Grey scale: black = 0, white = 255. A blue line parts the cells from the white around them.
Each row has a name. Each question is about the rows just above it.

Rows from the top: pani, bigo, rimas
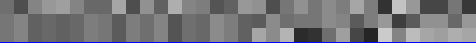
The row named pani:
[111  78 132 152 159 132 104 104 166  78 145  97 174 132 125  84  97 152
 145  78 118 145 118 139 125 166 125  50 195 152  70  70 118  56]
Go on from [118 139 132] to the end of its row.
[ 91 125 152  62  91 145 145 104 152]

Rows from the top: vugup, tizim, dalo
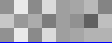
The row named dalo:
[145 234 138 219 159 166 179 179]
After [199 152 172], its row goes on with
[124 159 145  96 191]
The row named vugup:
[145 234 138 219 159 166 185 132]
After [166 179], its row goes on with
[179]
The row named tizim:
[199 152 172 124 159 145  96 191]

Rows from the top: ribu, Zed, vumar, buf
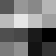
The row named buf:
[123 144  19  53]
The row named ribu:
[ 86 151 136 181]
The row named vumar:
[79 72 26  0]
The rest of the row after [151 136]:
[181]

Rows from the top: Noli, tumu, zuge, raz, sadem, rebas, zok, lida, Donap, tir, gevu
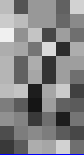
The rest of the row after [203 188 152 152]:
[103 138]
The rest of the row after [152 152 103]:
[138]
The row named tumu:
[203 188 152 152 103 138]
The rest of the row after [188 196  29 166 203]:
[64]
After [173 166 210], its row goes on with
[111]
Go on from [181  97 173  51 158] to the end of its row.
[158]
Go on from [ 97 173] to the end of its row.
[ 51 158 158]

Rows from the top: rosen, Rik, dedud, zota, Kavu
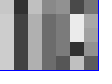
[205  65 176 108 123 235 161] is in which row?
dedud
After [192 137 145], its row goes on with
[ 73 116]
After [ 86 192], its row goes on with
[92]

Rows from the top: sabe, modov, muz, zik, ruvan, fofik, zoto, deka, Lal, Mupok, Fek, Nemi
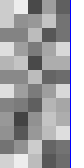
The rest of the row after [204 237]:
[ 73 158  95]
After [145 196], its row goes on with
[173]

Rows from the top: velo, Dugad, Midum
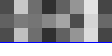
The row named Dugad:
[ 97 123 117 136 165  76 212 104]
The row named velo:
[ 76 199 110  48  97 149 227  69]
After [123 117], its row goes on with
[136 165  76 212 104]
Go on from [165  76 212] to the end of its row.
[104]
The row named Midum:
[ 76 192 110  48  97 149 219  69]

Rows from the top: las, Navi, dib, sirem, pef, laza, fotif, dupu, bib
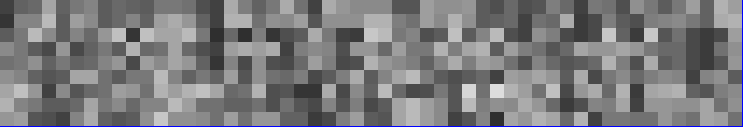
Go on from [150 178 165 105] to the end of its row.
[178  65 120 120 113 113 150 126 113 165 158 113]
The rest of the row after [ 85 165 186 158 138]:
[ 65  85 132  47 165 150 178 165 105 178  65 120 120 113 113 150 126 113
 165 158 113]

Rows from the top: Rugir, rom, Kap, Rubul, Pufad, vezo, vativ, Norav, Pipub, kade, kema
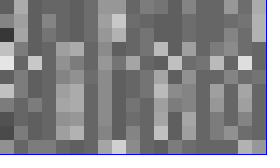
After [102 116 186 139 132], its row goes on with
[102 159 102 165 102]
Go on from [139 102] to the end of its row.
[ 95 124 109 102 102 102 178 151]
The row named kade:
[ 74 124  95 102 159 178 102 132  95 132 102 192  95 159 102 124 145 109
 102]

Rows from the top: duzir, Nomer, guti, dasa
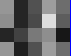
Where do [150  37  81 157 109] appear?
duzir
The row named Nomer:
[142  37  74 221  93]
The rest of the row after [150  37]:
[ 81 157 109]
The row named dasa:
[150  31  81 157 109]

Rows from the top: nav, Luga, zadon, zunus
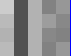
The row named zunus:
[186  81 178 130 151]
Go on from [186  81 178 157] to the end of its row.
[136]
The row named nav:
[204  81 178 130 151]
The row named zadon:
[178  81 178 136 130]
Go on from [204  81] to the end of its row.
[178 130 151]
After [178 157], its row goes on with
[136]

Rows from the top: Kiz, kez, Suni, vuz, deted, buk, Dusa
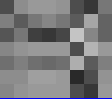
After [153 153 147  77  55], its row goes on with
[119]
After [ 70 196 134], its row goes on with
[99]
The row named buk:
[141 141 159 159 153  41  77 147]
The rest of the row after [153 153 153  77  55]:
[153]
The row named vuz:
[134 147 153 153 153  77 180 153]
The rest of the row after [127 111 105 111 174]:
[ 91 127]

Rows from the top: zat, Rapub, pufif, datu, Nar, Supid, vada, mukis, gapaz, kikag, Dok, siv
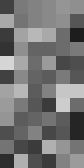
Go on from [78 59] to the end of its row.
[130 155]
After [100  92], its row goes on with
[122  86]
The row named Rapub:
[169 116 130 137 143  86]
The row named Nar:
[213 169 108 155  71  78]

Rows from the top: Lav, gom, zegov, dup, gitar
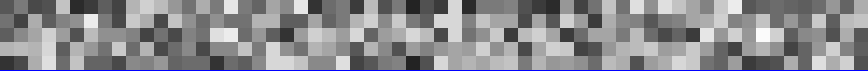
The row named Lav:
[ 87 122  73  81 195  43  59  94  67 180 208 187 151 114 173 122 230 122
 100 165 137 230  51 108 122  59 187  81 122  35  81  59 215  43 122 122
 130  81  59  43 151  67 114 195 114 223 144 223 195 165 130 201 236  87
 100 108 100  94 108 151 100 173]
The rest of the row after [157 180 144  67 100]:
[151 208 130  94]
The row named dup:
[180 187 180 215  94 180 151 114 201 108 180  73 108 137  73 137 137 195
 122 215 144 114 180 165 137  87 180 137  81 157 130 151 165 157 208 144
 180  73 165 208 201  67  81 151 180 187 201 157 165 201 157 100  67 157
 180 144  67 100 151 208 130  94]
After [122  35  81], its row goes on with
[ 59 215  43 122 122 130  81  59  43 151  67 114 195 114 223 144 223 195
 165 130 201 236  87 100 108 100  94 108 151 100 173]

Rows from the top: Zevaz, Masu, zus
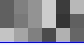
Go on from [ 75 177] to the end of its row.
[102]
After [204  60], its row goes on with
[184]
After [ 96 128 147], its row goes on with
[204  60 184]

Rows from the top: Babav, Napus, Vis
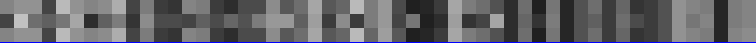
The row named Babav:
[132 146 146  68 186 146 132 140 173  68 124  60  52 132 124  60  45  75
  75 140  88 110 166  88 102 186 124 152  75  32  38  60 166 124 110  82
  45 110  32 118  38  82 110  60 102  52  60  82 146 132 124  38 124 132]
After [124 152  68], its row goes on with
[118  32  45 158  52  68 166  45 102  52 124  38  82  96  60 110  75  60
  82 146 118 132  38 124 132]
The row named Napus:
[ 68 193 110  96 118 166  45  96 124  52 140  75  75  68  96  75 102  82
 124 152 152  96 158  60 140  60 124 152  68 118  32  45 158  52  68 166
  45 102  52 124  38  82  96  60 110  75  60  82 146 118 132  38 124 132]

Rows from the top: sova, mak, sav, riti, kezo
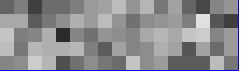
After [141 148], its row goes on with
[155 126 224  86  63]
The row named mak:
[168 168  92 119 141 175 155 188 148 113 141 148 155 126 224  86  63]
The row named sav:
[196 126 133 175  42 133 113 148 141 133 168 182 168 196 204 133 155]
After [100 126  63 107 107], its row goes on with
[126 155 162 188 148 182 119 162 100  71 133 148]
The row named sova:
[100 126  63 107 107 126 155 162 188 148 182 119 162 100  71 133 148]

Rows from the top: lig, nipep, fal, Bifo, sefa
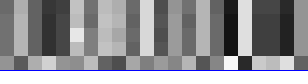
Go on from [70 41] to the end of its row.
[148]
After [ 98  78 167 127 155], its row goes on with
[134 181  85 134 247  41 202 188 223  98]
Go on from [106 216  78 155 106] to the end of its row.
[181 106  19 223  63  63  34 148]
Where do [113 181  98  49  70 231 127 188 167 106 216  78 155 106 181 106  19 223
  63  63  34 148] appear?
fal
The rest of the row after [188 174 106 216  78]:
[148 113 181  98  26 223  70  70  41 148]
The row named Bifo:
[113 181  98  49  70 188 127 194 181  98 216  85 155 106 181 106  19 223
  63  63  34 148]
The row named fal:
[113 181  98  49  70 231 127 188 167 106 216  78 155 106 181 106  19 223
  63  63  34 148]

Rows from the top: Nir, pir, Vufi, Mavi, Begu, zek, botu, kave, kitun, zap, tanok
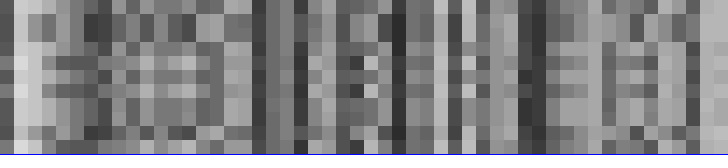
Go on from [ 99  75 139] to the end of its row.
[ 99 147 120 120 133  99 107 168 161  60 113 127  60 133 168  99 107 113
 147  52 139 127 182  75 139 120 147 161  52  60 127 161 161 168  99 153
 168 133 168 161  75 182 168]
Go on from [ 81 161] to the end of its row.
[139  93 120 182 189]

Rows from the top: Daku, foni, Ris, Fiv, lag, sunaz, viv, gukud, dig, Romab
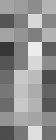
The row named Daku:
[164 156 140 179]
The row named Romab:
[ 77 119 222 113]
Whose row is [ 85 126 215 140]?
lag
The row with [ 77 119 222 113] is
Romab
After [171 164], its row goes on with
[140]

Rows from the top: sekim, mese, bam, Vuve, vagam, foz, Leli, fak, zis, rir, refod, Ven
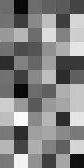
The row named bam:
[153 182 108 221 129 206]
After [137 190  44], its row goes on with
[96]

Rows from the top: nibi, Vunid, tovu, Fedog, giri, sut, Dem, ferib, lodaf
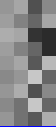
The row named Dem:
[150 173  80 137]
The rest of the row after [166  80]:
[137]
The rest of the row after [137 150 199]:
[102]
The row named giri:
[150 166  88 185]

